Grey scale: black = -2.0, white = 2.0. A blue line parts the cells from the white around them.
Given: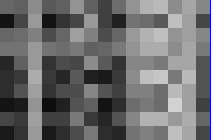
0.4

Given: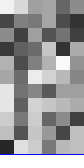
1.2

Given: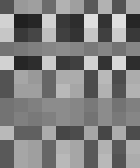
0.5

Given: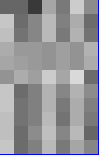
0.0

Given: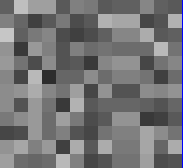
-0.4

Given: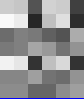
-0.4
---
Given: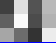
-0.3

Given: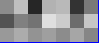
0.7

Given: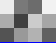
0.4

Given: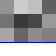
-0.4

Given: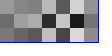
-0.4

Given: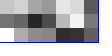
0.7

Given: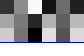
-0.2

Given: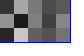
1.1

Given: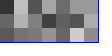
-0.2
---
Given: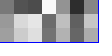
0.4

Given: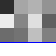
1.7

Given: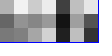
-0.4

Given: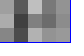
0.7

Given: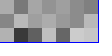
0.1

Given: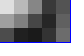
0.5
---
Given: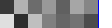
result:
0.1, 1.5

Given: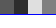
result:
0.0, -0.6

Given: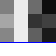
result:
-1.8, 0.1

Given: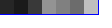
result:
1.0, -1.4

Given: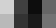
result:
-0.4, 0.9

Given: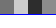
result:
0.2, -0.2
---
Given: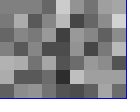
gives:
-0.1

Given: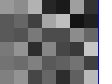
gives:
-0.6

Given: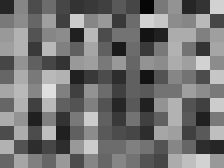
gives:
-0.1

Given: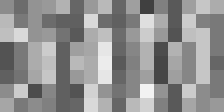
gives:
0.9

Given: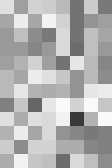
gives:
0.6

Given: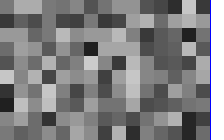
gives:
-1.1

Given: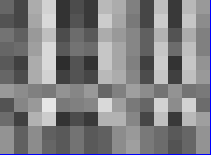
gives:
-0.7
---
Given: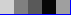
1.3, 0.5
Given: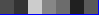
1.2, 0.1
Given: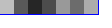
1.0, 0.7
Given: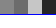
1.1, 0.1
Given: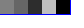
1.0, 0.0
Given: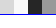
1.9, 1.4
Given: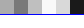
1.9, 1.4
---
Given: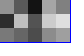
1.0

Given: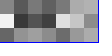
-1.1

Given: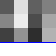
1.7

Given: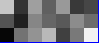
-1.5

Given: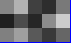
-0.8

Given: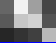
1.1
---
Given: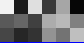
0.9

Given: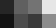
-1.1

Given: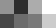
-0.1

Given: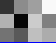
1.2

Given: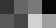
1.3

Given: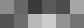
0.3

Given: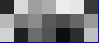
-0.4

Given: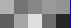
-0.3
